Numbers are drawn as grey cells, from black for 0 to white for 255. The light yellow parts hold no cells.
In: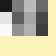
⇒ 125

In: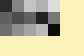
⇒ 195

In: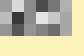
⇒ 76

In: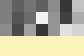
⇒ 139

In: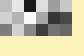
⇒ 221

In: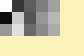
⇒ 94

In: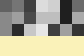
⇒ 208
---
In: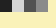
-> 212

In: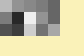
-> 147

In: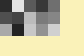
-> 227

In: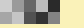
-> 154

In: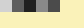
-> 94

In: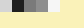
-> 30

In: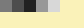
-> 77

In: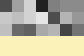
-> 160
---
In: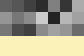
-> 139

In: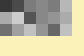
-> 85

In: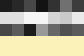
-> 245

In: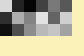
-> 131

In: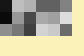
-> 73

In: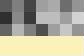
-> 58
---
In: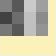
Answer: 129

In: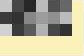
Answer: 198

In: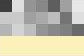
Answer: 62

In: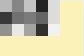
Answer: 185

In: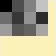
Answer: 0

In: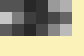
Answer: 83
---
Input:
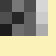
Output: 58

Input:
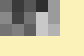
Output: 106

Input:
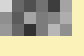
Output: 214

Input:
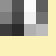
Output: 144

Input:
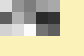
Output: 222

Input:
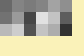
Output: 105
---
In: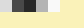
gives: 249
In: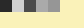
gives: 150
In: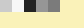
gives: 123
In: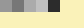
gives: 44
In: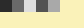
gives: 169
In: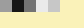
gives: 199
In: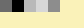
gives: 141
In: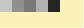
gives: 36
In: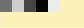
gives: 236
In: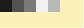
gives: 185
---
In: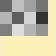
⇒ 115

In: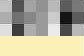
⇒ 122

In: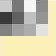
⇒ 138

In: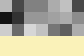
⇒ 72

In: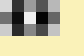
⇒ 184

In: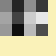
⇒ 55

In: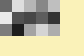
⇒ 191
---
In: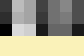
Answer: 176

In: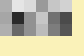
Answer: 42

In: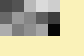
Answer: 153

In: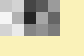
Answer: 178

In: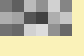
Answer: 163

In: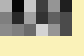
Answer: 40

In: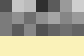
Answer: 144

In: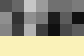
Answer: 50
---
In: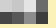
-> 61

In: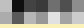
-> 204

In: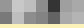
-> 180

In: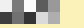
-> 174

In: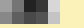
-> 196

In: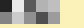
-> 156

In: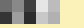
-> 177
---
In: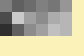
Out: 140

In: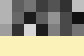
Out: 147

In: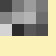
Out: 168

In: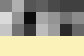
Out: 148

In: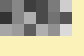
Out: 74

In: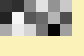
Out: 106
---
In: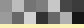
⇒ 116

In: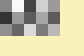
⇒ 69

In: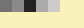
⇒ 35

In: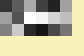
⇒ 171

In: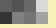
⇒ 105

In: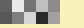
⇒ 115

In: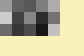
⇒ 88

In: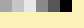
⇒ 232

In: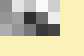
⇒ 195
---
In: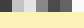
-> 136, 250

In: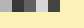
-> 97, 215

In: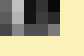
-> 19, 191

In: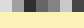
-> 102, 220

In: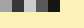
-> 203, 203

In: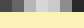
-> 215, 215

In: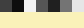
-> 85, 242
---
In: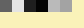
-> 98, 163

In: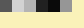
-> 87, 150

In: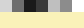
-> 213, 255

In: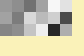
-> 153, 174

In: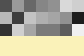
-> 80, 240

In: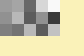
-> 156, 194

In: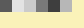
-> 90, 183

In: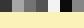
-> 53, 134

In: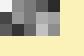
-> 244, 141

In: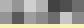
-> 178, 138
